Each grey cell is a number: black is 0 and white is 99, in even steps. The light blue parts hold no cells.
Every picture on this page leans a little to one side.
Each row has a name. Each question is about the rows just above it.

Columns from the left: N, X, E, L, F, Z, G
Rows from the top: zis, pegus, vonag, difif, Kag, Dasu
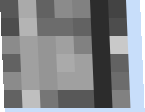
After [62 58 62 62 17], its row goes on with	[42]
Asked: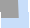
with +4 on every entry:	[66]
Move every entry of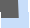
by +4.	[42]

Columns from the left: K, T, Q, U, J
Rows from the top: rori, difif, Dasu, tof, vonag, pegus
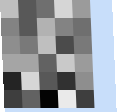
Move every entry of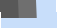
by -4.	[30 39]
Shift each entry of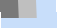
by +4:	[51 78]
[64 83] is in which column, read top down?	T

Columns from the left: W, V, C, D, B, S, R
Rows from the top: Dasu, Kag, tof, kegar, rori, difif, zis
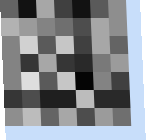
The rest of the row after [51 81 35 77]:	[25 65 39]
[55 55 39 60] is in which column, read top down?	R
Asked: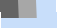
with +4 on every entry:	[43 69]
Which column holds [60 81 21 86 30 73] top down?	V
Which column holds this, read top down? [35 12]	C

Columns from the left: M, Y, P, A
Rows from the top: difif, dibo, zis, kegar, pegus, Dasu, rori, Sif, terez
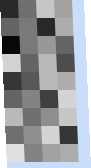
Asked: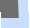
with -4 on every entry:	[39]
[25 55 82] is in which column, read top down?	P
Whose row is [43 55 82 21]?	Sif
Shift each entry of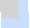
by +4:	[86]
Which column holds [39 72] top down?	M

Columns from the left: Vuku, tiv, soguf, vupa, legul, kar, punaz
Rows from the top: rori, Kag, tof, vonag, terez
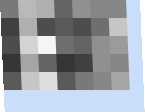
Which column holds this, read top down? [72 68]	tiv
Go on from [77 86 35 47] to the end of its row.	[52 64]
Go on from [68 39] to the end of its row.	[56 52 52]

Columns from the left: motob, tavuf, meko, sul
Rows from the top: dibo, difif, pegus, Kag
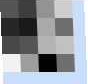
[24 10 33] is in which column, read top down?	tavuf
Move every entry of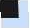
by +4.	[14]

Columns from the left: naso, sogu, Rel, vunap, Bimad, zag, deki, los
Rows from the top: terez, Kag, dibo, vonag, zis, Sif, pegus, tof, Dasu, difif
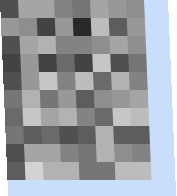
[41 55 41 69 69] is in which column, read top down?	zag
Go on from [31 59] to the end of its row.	[77 51 73 41 69 51]
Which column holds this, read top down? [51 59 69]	vunap
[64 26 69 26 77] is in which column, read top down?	Rel
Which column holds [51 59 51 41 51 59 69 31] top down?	vunap

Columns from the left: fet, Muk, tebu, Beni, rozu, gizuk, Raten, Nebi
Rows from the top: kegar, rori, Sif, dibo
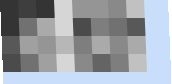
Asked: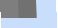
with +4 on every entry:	[53 48]
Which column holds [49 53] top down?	rozu
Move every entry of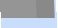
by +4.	[62 62 57]
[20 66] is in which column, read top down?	tebu
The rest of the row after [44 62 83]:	[53 39 49 75]

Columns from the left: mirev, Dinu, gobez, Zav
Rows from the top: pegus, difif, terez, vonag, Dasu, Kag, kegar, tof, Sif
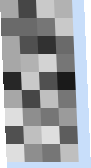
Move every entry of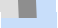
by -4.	[82 51]
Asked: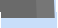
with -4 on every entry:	[37 37 42]
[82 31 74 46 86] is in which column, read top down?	gobez
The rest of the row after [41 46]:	[78]
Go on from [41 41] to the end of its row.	[46 78]
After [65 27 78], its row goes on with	[69]

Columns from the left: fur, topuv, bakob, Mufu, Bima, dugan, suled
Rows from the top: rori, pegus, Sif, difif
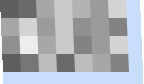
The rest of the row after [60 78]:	[56 60 51]
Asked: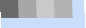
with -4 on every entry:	[37 61 74 65]
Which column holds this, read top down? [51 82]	suled
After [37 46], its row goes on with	[73 41 73 65 51]
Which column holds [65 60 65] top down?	bakob
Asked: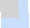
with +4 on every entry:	[86]

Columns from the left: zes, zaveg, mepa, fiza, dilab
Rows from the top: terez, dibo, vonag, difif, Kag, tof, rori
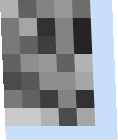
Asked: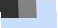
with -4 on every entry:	[15 47]
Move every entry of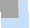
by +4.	[68]

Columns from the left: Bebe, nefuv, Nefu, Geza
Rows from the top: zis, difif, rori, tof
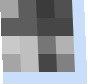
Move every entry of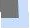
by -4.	[42]
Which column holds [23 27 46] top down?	Nefu
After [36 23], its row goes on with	[31]
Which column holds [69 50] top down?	Geza
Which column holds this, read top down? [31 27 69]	Geza
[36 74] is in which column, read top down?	nefuv

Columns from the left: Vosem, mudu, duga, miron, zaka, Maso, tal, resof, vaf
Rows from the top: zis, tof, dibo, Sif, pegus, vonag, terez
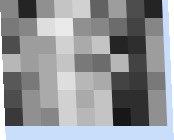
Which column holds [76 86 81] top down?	miron
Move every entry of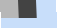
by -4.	[67 22]
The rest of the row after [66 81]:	[66 76 18 18 56]
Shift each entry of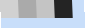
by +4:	[85 70 80 18]
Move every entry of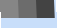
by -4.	[48 38 22]
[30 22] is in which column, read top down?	Vosem

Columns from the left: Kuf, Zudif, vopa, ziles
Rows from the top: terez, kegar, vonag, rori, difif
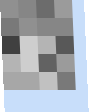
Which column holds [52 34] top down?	ziles
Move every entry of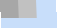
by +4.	[69 79]
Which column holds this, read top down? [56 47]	Kuf
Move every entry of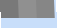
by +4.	[51 60 56]

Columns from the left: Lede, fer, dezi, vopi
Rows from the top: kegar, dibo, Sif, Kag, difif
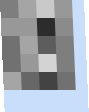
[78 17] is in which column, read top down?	dezi
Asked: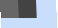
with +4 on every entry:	[44 30]

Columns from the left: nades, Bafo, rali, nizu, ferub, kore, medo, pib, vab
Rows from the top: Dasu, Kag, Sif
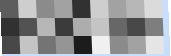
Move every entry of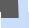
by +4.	[40]
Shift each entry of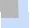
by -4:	[67]

